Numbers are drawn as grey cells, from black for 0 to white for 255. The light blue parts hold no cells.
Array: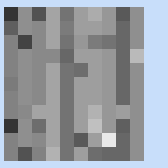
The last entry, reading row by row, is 143
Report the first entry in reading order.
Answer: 52
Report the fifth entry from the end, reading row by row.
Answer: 158
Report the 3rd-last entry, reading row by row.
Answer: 103
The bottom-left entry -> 130
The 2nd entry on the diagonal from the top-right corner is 103
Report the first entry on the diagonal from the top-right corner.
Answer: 143
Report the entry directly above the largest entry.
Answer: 151
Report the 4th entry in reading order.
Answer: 164
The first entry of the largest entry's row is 130
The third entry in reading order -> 82
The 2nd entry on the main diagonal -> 143
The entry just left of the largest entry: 158
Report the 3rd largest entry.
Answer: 186
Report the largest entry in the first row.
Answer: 172
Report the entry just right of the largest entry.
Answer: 103
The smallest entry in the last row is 82
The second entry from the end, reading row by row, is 103
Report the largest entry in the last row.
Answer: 178
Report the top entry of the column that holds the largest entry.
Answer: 151
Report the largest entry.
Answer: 233
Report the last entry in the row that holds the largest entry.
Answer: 143

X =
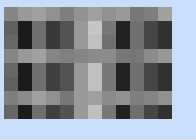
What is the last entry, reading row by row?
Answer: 49
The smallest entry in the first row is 119
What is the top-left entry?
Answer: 133
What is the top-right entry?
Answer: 160
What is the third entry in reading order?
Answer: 160
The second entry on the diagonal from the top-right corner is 70
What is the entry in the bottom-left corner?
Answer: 103
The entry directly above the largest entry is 160
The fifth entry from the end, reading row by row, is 119
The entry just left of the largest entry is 153
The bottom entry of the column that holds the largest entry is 191
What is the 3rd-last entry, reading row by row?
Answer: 111
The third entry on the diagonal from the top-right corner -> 111
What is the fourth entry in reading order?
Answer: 145
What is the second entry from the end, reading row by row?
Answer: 70
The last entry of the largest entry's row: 49
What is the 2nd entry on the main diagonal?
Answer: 27
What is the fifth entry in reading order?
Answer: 127

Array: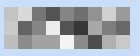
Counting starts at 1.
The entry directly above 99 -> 217
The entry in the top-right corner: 154
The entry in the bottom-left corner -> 189
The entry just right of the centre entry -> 55
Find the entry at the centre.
84
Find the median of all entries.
146
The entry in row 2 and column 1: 201
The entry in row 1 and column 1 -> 195

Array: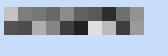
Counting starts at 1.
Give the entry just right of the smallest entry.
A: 223
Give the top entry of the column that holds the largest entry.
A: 89
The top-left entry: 194
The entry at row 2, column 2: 77
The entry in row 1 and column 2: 125
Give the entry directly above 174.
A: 118

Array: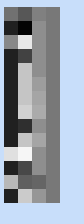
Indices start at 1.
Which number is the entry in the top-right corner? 120
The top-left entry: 113
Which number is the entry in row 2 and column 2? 4
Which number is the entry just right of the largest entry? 142
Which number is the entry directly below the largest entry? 72
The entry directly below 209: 47
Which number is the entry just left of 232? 136
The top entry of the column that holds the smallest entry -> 87
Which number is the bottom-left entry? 32
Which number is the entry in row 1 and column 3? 128
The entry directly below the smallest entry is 232
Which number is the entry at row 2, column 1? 32
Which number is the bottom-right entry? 120
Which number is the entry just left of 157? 197
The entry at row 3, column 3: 142
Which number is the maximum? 246

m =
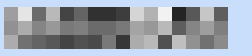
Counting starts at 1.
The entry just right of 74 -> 121
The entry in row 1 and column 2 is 229
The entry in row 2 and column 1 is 145
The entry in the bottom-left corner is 172
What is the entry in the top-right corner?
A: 94
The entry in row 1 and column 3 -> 107
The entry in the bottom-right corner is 139
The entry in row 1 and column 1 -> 158
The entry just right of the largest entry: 36
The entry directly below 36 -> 94
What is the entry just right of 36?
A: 88
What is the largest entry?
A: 242

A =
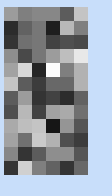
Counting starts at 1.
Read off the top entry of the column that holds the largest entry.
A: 135
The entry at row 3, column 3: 119
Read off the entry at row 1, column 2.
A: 127
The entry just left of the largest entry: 37
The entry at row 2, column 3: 119
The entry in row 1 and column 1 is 156
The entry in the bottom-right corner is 104
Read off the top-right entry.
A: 196
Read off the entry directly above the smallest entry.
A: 162
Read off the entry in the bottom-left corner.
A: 52
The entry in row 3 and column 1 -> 52
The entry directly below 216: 92
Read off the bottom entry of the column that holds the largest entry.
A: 98
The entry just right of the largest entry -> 127
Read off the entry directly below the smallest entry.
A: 178
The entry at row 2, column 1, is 44
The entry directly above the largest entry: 156
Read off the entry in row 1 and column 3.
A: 135

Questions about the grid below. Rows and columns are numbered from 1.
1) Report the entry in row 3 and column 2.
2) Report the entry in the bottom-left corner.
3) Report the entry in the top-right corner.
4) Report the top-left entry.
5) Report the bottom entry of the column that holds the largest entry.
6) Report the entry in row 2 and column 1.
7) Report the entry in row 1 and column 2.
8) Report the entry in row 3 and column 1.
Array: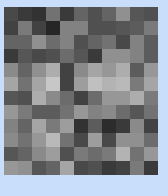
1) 100
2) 151
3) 80
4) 73
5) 100
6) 66
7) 58
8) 100

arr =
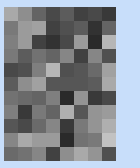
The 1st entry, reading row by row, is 169
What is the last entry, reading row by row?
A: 80
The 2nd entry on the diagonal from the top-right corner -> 50
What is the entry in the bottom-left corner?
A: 106
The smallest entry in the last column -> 57
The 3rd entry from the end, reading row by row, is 169
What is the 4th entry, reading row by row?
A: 73
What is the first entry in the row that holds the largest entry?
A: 134
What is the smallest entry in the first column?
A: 73
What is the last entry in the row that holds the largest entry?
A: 194
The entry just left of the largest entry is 121
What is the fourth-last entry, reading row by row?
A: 142
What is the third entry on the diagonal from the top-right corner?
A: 155

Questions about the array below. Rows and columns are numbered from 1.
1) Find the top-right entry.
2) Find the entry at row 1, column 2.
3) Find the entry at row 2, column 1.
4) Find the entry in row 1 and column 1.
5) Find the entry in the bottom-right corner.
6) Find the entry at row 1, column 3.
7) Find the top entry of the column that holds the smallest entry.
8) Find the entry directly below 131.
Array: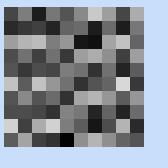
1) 172
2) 125
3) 42
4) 70
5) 84
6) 29
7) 84
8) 125
